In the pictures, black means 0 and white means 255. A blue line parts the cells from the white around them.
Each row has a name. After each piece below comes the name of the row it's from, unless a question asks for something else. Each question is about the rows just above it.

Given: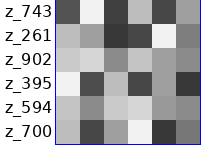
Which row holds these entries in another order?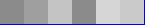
z_902
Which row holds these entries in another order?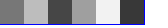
z_700
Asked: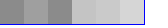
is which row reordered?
z_902
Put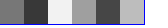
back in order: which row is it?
z_700
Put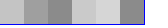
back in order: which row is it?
z_902
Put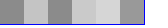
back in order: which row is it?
z_594
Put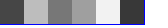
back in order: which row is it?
z_700

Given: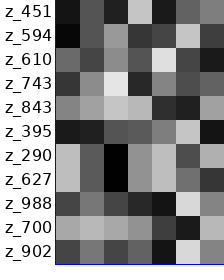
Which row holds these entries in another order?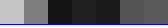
z_395
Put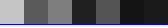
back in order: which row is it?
z_395

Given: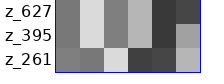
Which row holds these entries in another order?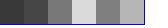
z_627
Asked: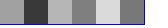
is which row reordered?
z_395

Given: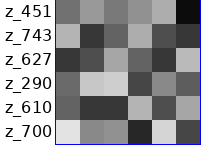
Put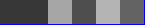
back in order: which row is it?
z_610
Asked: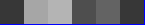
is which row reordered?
z_610

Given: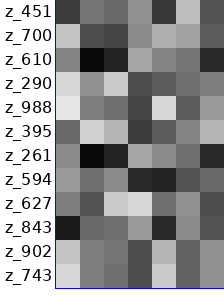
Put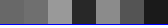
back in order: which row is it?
z_843
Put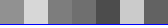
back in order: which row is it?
z_743
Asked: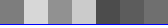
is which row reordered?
z_290

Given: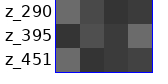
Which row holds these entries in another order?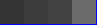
z_451
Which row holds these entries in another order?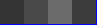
z_290
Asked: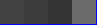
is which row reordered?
z_451
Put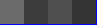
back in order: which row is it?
z_395
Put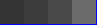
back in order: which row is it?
z_290

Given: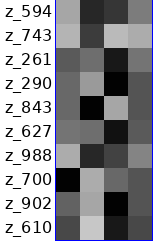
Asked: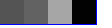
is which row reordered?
z_902
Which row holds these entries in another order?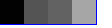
z_902
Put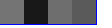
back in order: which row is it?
z_261
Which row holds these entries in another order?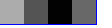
z_700
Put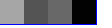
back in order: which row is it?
z_843
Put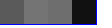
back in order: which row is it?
z_627
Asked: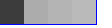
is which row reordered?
z_743

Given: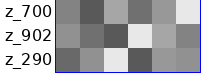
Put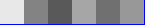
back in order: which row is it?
z_700
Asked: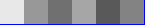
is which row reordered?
z_700
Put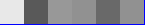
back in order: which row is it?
z_290
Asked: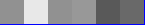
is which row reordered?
z_290
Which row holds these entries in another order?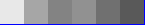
z_902

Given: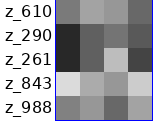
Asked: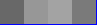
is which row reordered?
z_610
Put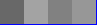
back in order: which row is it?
z_988

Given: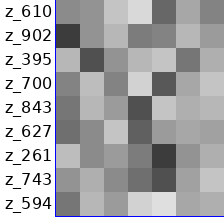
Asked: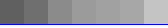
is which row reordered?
z_627
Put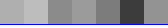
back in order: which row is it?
z_261
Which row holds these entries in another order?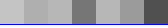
z_843

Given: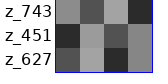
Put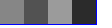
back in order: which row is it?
z_451
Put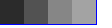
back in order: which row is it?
z_627
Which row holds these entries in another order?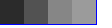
z_451

